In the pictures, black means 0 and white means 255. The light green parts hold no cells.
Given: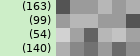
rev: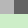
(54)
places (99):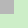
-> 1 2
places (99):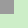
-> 0 3 4
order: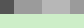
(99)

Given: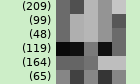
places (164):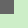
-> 0 1
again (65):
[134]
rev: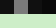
(119)
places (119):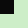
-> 0
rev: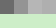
(48)
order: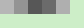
(99)

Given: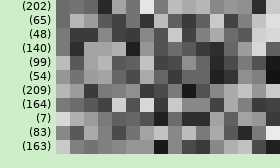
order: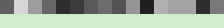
(140)
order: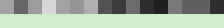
(7)
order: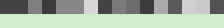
(164)

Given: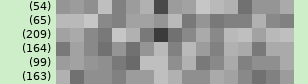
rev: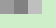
(54)
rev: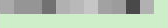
(54)
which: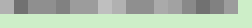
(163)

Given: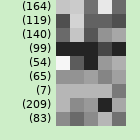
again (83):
[139]
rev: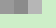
(209)
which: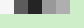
(54)
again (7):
[182]
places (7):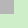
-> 0 1 2 3
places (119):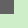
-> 2 3
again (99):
[36]

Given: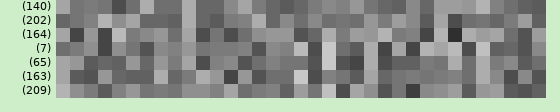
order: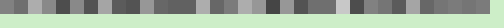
(163)
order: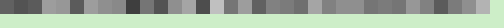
(209)
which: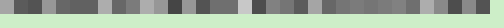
(163)
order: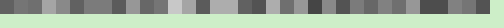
(65)
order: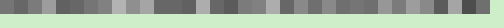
(202)

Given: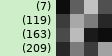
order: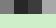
(119)
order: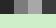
(119)

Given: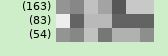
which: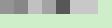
(163)
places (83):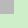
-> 2 3
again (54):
[177]
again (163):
[200]

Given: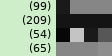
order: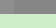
(65)
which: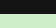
(209)
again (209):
[20]
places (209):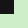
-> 0 1 2 3
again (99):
[134]
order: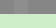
(65)
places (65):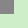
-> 0 1 2

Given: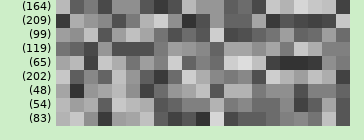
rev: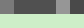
(119)
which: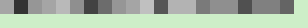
(48)
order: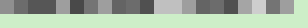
(99)
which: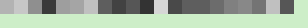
(83)

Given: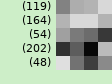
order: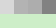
(119)
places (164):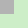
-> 0 3
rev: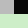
(202)

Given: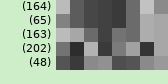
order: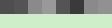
(48)
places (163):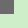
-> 2 5

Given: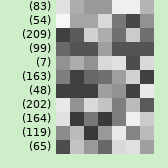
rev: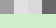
(65)
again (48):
[64]
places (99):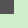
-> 1 2 4 5 6
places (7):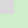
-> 3 6

